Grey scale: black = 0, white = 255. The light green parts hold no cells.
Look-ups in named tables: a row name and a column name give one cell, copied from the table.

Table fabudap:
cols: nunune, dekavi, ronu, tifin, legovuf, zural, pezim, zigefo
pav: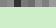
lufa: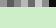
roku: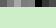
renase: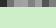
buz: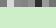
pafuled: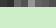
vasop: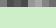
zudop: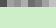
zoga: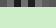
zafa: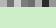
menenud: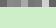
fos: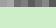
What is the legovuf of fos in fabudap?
92
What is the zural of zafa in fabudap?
178
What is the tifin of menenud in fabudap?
169
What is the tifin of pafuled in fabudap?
83
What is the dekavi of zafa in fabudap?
116
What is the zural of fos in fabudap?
114
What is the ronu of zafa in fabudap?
206
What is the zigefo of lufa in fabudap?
15

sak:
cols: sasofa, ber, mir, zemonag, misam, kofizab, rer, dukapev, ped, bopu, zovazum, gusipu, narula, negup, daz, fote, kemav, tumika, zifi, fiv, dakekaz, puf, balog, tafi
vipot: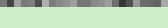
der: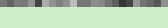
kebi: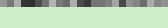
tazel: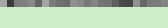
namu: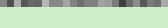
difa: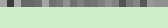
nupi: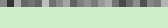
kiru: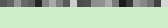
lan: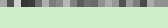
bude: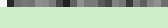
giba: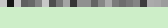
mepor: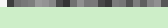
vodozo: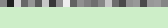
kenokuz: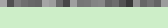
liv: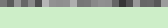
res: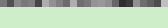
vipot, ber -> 70
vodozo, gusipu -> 144
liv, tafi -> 156
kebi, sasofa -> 150
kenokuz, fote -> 100
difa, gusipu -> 127

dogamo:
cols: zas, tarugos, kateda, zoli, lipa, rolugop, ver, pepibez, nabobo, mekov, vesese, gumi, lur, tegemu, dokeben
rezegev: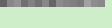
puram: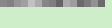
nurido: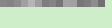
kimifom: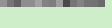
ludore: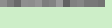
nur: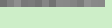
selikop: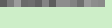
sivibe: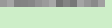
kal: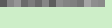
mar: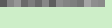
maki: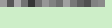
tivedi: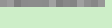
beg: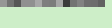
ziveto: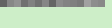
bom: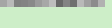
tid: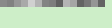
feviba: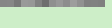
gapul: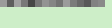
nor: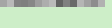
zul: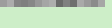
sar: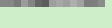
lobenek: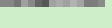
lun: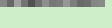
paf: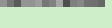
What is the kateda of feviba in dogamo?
120
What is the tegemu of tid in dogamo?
149
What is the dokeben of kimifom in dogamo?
105
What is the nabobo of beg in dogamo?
167
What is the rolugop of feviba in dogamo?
129
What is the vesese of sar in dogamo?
174
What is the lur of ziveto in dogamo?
161

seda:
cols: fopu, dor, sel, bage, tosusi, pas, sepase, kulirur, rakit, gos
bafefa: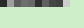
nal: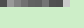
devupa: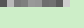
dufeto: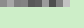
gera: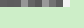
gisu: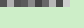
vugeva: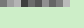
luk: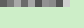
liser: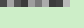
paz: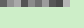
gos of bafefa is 206
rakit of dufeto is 129
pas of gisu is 68
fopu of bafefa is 42
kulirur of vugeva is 102
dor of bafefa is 158
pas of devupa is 150
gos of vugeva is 186
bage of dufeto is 131
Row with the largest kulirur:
gisu

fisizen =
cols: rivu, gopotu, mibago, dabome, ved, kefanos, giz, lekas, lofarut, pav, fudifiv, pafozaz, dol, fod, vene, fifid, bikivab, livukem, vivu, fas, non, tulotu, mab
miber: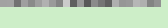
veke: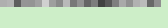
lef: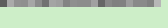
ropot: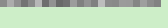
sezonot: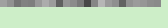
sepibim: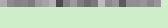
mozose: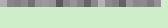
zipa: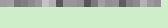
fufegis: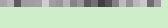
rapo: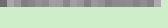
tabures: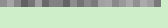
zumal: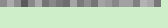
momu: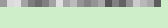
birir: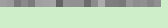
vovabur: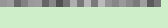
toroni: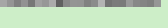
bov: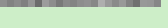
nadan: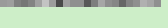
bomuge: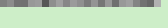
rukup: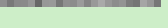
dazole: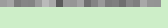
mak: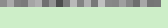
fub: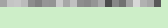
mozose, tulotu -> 125
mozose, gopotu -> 136
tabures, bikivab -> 137
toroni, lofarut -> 96
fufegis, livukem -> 187
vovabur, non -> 158
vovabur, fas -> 122
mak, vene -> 192
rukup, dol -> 133
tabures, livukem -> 153
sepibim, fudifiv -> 155
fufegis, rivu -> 166
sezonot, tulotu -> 141
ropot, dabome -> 115
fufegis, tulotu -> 109
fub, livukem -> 113
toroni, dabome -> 146

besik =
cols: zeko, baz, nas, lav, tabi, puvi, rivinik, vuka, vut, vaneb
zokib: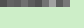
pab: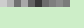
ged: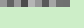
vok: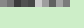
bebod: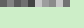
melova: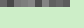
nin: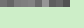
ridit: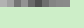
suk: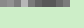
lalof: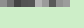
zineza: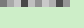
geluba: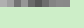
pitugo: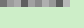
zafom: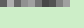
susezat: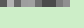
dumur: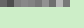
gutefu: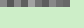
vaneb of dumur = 120
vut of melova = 104
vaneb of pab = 123
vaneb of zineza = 149
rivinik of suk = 88
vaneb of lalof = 156
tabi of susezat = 160
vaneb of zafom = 160
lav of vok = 81
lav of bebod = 112
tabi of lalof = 85
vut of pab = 139
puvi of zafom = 115
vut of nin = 103
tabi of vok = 71
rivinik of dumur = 146
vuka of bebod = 139
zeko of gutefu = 137
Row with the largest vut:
bebod

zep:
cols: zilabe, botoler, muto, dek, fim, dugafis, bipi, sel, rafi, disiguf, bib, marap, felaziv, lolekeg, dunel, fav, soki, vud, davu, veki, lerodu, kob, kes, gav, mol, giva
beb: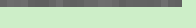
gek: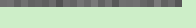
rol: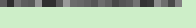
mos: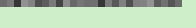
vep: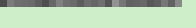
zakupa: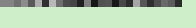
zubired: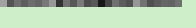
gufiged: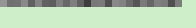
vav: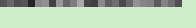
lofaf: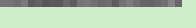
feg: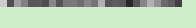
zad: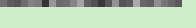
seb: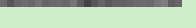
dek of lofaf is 122
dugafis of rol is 149
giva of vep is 137
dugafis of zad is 123
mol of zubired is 98
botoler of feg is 80
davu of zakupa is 44
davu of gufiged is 106
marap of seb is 92
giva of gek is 87
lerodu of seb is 108
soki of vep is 146
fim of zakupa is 89

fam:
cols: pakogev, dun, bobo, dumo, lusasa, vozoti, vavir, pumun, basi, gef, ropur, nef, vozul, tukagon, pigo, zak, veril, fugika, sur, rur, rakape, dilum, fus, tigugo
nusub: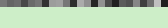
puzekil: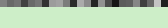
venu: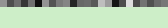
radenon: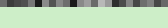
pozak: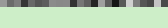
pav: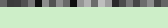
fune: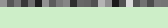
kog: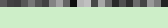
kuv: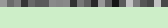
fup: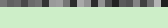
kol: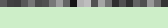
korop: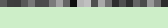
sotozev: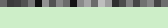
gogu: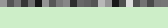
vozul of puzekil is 139
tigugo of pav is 101
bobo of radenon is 72
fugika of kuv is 91
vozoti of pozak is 85
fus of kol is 107
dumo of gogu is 54
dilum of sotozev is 134
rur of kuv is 125
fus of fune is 120
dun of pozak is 107
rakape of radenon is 110
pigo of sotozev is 190
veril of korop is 45
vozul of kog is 192
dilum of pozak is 72
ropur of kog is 14
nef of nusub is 171
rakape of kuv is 85
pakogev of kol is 90

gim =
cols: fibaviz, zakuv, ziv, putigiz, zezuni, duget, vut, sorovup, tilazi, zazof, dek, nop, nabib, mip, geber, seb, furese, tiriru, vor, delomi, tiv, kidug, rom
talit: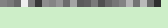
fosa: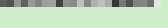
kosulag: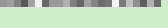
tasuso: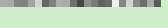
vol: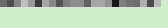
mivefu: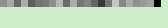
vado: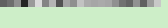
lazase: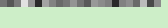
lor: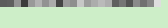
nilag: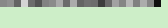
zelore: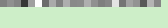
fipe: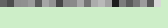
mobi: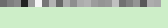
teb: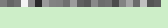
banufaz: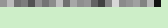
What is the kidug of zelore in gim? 180
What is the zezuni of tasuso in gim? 163
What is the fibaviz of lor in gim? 92
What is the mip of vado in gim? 166
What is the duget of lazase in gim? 42
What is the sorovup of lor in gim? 171
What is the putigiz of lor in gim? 59
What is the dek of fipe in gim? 138
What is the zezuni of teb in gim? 138
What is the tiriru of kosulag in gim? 123
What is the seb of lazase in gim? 127
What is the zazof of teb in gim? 112
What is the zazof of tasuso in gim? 170
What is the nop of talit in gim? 91
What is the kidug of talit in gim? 106
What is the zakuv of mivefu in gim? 167
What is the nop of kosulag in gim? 102
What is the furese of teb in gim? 75
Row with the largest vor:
tasuso

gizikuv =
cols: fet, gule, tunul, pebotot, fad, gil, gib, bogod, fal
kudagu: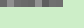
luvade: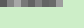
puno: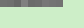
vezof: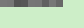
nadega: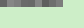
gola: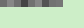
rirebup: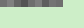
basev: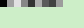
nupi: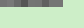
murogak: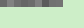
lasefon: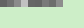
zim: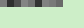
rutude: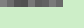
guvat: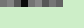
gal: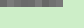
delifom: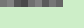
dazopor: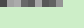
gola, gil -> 134
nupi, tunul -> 106
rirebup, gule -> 128
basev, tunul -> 225
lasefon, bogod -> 109
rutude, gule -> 108
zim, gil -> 51
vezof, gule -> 118
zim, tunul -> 79
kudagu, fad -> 103
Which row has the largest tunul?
basev

